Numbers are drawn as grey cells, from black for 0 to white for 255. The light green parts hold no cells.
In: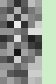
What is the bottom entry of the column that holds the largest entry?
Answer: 132
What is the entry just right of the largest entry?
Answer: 47
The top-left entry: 163
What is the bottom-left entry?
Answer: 132
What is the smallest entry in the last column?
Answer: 47
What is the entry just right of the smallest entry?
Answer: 163
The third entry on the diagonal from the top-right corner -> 178
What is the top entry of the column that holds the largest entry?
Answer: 47
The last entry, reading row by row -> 178
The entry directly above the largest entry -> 62
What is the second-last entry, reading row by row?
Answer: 190
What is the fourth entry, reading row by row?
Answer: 90
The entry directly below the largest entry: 119
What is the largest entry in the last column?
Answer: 221
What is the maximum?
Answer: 237
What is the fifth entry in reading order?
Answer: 190
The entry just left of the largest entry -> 32
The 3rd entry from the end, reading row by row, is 103

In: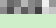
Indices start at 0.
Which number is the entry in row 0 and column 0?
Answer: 166
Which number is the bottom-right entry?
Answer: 197
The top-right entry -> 151
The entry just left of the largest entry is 120
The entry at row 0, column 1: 106
